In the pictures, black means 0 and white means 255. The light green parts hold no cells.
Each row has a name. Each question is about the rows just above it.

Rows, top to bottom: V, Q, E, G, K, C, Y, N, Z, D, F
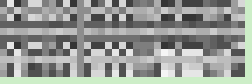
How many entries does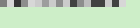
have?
18
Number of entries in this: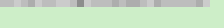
30
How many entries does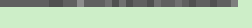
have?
34
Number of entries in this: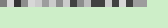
21

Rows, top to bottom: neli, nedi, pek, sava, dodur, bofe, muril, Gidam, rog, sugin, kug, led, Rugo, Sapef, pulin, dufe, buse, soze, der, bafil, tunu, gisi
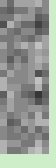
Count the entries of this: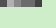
6
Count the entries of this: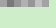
7
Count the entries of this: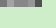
6

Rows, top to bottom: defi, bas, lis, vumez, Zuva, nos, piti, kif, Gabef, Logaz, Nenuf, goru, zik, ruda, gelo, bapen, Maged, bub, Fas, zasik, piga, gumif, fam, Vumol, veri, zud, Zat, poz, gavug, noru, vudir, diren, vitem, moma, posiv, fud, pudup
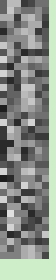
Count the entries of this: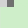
2
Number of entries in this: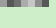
7
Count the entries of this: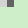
2
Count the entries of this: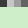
4
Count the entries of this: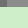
4
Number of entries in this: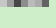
7

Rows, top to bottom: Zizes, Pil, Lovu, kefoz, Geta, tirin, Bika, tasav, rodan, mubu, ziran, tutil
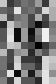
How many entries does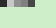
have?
5
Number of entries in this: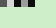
5

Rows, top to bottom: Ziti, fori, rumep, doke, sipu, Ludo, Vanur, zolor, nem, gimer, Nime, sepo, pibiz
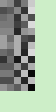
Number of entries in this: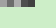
5
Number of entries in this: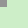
1
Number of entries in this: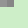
2
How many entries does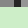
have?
4
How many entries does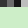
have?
4

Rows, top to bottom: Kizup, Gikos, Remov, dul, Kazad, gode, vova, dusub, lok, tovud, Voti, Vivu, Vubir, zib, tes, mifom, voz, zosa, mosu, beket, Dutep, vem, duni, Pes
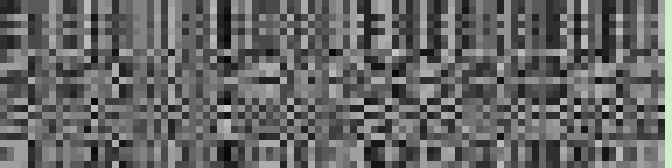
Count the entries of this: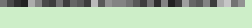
35
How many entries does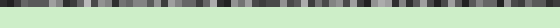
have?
80
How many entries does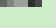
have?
6
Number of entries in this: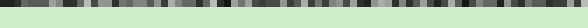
84
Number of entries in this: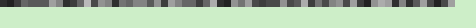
65
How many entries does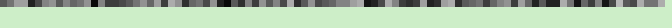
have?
95

